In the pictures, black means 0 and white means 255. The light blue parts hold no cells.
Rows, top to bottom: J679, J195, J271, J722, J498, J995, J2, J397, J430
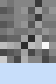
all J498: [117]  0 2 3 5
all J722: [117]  6 7
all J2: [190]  0 4
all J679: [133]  0 2 3 4 6 7

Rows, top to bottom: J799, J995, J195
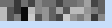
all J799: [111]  0 1 3 6 7 9 10
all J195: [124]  2 11
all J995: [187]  0 4 10 11
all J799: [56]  2
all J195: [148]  6 10
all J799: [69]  4 8 13

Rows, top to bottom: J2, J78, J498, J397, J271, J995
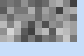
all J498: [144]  0 2 3 4 6 9
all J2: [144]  3
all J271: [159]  5 10

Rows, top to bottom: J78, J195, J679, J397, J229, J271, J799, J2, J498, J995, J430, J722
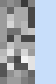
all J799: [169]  2 3 4
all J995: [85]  0 2 3
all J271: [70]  1 3 4
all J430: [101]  4
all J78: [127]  0 2 4
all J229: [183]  3

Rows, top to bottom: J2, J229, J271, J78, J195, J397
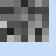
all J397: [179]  1 4
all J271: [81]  6
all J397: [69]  0 3 5

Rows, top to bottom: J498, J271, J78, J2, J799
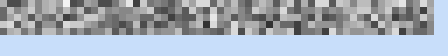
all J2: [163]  12 27 39 49 57
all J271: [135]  2 5 8 10 15 17 18 28 34 39 43 44 48 53
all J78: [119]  6 15 35 43 48 54 59
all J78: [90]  4 10 26 27 33 36 47 52 58
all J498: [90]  11 24 35 39 42 44 47
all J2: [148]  6 7 13 21 24 34 45 46 47 52 55
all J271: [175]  6 20 33 37 49 50 61

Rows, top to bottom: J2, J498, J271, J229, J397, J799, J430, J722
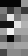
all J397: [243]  1
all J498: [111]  2
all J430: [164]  0 2 3
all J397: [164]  0 2 3
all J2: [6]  0 1 2
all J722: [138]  1 2

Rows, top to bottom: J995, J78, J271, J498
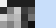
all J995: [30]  1 2 3 4
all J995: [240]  0

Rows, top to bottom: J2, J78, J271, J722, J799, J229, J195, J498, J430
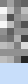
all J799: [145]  0 2 3
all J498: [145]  0 1 2 3
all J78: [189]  1 3

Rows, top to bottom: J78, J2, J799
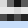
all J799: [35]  1 3
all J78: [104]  1
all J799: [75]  0 2
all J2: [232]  0 1 3
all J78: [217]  0
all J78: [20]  2
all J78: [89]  3

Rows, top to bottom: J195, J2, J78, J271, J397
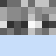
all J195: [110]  1 2 4 7
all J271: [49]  1 3 6

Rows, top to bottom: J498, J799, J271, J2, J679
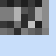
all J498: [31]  1 3 5
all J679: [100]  1 4

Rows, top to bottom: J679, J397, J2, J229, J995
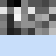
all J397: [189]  7
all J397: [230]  0 2 4

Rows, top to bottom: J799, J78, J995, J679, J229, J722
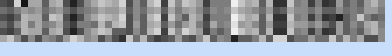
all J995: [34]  10 48
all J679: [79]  1 18 29 47
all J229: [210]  22 26
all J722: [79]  3 5 14 16 23 27 41 52 53
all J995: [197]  7 14 24 34 41 51
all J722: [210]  10 39 40
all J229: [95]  2 6 16 17 20 31 37 49 51

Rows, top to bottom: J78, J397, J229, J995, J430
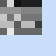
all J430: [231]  1
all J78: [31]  3 4 5
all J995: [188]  0 1 3 4
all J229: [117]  1 3 4 5
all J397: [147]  0 1 2
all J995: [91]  2
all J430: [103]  0 2 3 4 5

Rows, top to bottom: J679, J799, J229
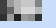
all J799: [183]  2 5
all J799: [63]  0
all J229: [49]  0 5
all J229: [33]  2

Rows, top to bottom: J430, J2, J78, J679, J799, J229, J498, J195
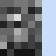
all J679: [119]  4
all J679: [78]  1 3 5
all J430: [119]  2 3
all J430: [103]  0 1 4
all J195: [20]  0 2 3 4

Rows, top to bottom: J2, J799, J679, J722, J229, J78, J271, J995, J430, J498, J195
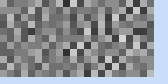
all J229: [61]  4 13 15 19 20
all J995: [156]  4 8 19

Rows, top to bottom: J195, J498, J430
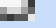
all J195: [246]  0 1 2
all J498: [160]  0 3
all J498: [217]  1 2
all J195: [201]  3
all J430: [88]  0 2 3
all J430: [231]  4

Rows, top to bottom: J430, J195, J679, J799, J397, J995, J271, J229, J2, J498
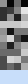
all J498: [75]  0 2
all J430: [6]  1 3
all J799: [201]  0 1 2
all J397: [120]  2 3
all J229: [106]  0 1 2
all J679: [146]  1
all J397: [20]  1

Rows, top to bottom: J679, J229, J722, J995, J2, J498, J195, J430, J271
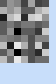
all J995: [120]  1 3 4
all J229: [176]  0 2 5

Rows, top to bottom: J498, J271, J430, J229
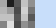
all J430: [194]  0 1 3
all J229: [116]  4
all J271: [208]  3
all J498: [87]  2

